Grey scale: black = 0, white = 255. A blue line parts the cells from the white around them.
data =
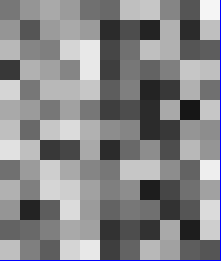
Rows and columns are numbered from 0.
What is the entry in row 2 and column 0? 184
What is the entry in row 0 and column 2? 169
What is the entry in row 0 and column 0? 119
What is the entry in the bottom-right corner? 85
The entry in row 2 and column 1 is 133
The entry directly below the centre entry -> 43
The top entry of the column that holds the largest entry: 245
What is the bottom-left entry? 191
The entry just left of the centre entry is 177
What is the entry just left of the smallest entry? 169
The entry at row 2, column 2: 127
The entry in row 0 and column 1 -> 149
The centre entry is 141
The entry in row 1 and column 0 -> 149
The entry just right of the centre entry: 133
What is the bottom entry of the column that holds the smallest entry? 93
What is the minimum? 22
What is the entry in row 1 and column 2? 155
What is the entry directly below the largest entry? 191

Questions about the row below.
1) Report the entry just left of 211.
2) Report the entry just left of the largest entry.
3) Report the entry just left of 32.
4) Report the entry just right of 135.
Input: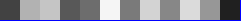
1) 122
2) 109
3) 151
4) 219

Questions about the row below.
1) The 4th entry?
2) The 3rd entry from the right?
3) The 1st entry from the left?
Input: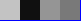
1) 121
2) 16
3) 195

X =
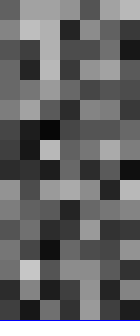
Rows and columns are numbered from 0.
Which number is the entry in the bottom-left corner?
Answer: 63
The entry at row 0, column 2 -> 162
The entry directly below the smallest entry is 184
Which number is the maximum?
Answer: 198
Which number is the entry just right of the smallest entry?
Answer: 70
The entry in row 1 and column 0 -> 132
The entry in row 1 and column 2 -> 177
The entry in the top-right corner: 184
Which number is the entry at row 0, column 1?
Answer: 162
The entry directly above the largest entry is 70
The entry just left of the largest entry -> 112
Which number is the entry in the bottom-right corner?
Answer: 29
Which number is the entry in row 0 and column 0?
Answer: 97
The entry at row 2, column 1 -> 63
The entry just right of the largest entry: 84
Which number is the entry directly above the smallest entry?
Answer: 90
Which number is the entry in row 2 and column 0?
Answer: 84
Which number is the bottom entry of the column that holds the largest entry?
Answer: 23
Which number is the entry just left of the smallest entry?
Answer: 29
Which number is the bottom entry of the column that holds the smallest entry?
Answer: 112
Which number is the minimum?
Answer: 7

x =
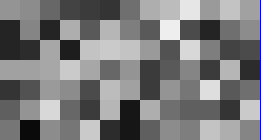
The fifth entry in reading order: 59
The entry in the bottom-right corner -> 133
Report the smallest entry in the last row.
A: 10
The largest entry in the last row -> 202
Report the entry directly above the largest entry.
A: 188
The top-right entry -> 161
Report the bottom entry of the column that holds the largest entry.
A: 140
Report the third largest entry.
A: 222
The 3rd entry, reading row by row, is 103
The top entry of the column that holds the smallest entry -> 140
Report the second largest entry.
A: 230
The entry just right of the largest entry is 75
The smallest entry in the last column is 44
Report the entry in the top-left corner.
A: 148
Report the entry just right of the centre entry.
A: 59
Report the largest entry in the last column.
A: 202
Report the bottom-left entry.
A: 118
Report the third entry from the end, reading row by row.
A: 195
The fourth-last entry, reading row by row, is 126
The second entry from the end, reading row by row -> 174
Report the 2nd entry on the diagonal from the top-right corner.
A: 111
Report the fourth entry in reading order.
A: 67
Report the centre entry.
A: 148
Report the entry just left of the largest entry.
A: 89

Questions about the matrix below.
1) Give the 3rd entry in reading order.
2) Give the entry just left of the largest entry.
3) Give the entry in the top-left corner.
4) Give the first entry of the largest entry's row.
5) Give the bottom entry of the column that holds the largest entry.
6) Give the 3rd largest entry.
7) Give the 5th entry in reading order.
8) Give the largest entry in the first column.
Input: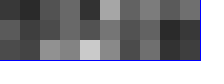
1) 82
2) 131
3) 56
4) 75
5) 202
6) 145
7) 50
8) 90

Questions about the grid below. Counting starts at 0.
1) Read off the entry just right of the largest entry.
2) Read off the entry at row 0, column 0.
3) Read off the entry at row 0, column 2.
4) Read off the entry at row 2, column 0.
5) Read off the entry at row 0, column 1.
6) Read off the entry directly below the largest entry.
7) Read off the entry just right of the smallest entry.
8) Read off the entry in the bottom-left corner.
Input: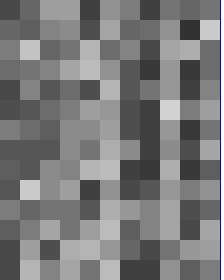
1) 124
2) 72
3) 158
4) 124
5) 102
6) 151
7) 202
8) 72
